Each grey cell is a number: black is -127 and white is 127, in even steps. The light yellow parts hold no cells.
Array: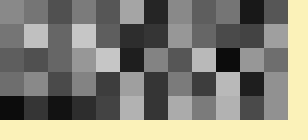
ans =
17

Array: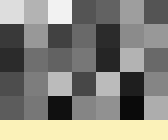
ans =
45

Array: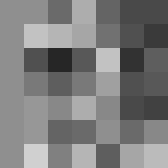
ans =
58

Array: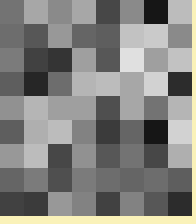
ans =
-83

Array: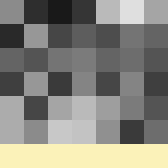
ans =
-19

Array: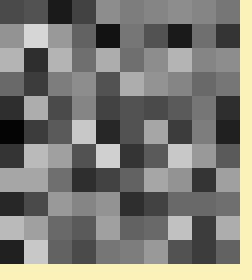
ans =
-29
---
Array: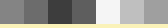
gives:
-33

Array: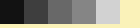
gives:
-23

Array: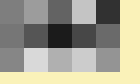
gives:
-100

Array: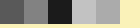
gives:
-100

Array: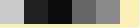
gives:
-117

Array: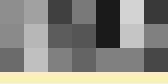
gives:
-41
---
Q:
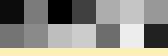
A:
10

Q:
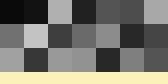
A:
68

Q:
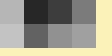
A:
-29

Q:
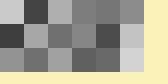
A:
39

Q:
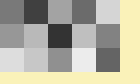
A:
57

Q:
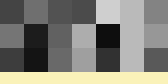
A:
-99

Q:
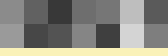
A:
-56

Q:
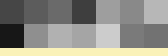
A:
15

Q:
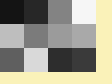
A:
-4

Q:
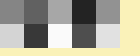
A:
-71
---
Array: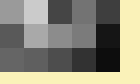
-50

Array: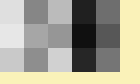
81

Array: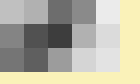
28

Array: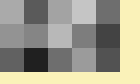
-17

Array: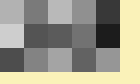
36

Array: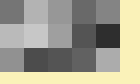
-43

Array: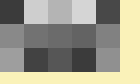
-41

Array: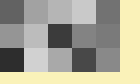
41
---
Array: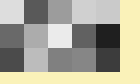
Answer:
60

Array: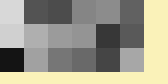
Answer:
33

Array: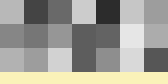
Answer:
29

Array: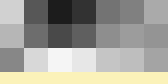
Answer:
88

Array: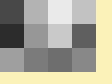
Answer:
-4

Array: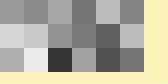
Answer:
107
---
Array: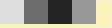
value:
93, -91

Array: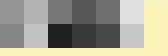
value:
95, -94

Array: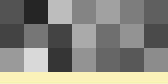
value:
89, -89

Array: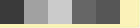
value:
75, -69

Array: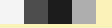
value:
115, -99

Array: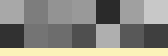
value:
71, -84

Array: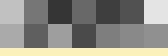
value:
99, -75
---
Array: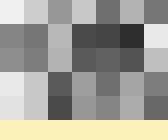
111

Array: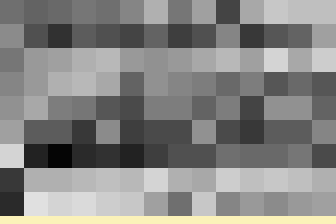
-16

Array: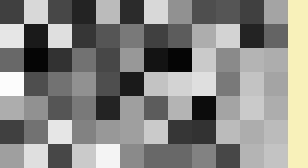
-64

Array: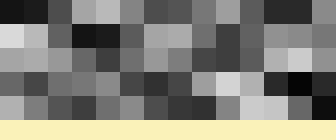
-107

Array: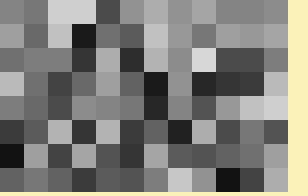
4

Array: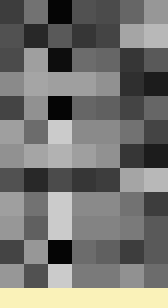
-66
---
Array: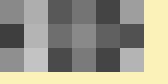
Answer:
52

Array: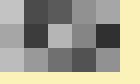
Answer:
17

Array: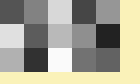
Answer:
-29

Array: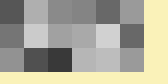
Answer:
26

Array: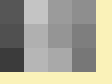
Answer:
-8

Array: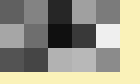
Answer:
11

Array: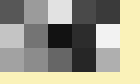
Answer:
47

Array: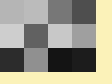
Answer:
-99

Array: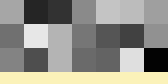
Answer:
-124

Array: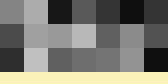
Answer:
-112
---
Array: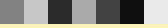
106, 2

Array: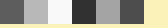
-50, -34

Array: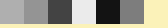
-2, 47

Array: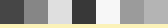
52, -57

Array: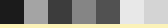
84, -100

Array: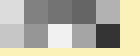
50, 70

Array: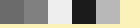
56, -20

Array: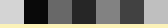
63, 84

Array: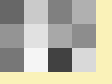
48, -8
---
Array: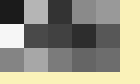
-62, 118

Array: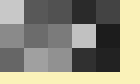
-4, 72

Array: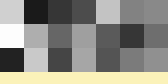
31, 125

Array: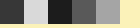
-99, 89

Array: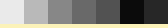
-22, 106

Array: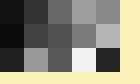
-47, 113

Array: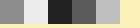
-94, 107

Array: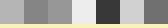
109, 109

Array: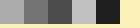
-51, 65

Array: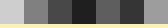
-96, 77
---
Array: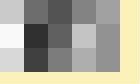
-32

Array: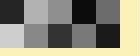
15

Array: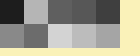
-32

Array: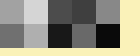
-51

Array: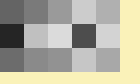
91

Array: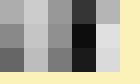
16

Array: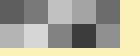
65

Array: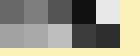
-43

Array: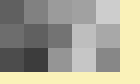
-12
